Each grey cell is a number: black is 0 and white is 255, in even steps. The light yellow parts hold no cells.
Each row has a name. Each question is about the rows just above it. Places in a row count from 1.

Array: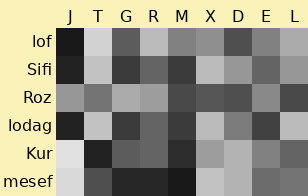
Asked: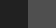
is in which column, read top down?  T
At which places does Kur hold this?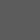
3
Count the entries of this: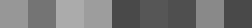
9

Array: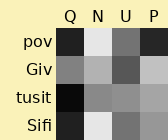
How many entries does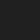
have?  1
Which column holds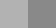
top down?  N

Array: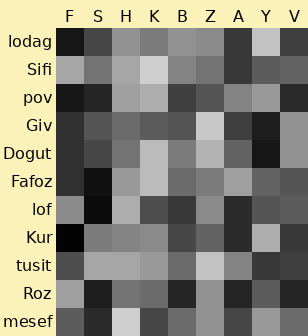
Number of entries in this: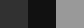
3
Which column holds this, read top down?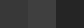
V
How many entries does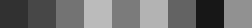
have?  9
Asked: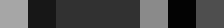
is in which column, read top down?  F

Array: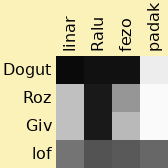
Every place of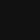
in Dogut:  2 3
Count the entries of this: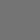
1
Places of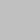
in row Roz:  1
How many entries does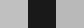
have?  3
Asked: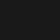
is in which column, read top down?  Ralu
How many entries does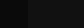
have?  3
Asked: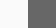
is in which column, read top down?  padak

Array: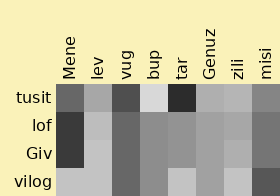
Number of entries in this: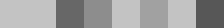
8
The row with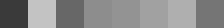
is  Giv
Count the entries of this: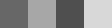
4
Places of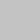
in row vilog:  1 2 5 7
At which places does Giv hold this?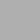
7

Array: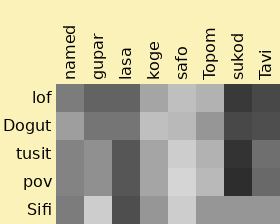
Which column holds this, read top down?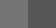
lasa
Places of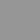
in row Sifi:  4 6 7 8

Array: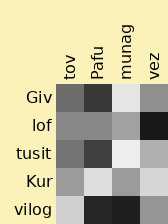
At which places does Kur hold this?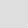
2
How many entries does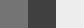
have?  3
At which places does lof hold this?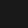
4
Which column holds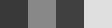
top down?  Pafu

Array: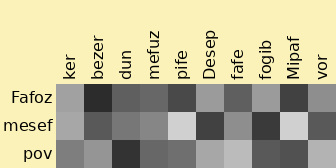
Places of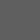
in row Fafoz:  3 7
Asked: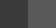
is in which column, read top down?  fogib
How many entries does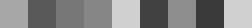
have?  9

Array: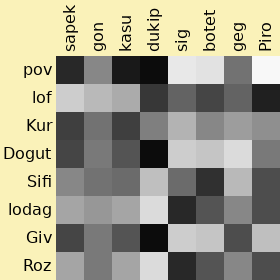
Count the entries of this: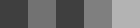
5
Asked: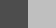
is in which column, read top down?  Piro
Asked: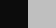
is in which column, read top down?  dukip
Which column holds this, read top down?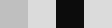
dukip
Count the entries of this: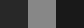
3

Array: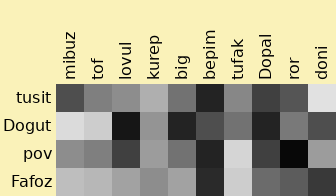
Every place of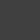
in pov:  3 8
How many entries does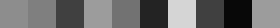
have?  10
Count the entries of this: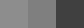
3
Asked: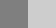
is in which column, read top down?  tof
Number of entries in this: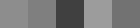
5
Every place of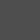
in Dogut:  6 10
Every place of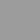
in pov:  4 10

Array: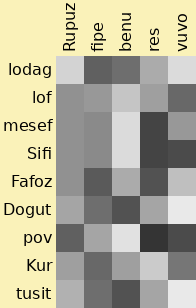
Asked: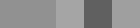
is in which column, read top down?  Rupuz
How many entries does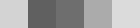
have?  5
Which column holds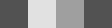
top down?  benu

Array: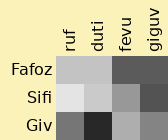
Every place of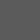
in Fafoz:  3 4
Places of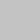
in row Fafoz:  1 2
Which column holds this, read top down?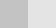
ruf

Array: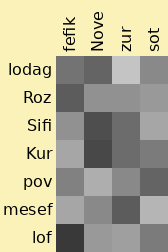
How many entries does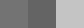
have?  3
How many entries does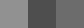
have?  3
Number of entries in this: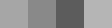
4
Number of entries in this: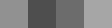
4
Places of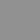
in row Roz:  2 3

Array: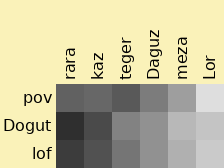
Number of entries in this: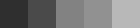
5
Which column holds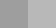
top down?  meza
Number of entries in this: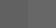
2

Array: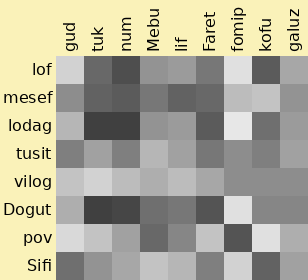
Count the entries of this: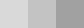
3
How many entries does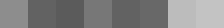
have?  8
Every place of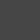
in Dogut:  3
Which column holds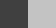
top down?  tuk
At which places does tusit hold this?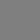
1 3 8
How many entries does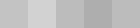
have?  5
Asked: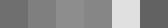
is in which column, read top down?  kofu

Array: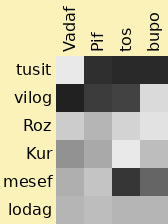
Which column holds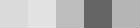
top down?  bupo
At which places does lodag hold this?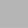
1 3 4
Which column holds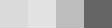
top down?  bupo
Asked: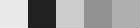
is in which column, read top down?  Vadaf
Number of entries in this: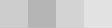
4
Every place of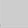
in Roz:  1
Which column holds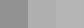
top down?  Vadaf

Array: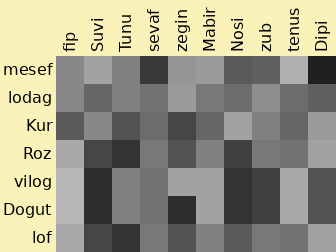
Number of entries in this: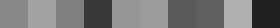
10
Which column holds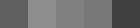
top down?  zub
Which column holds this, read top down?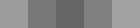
Mabir
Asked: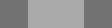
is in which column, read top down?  tenus
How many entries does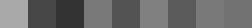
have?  9
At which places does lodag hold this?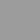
5

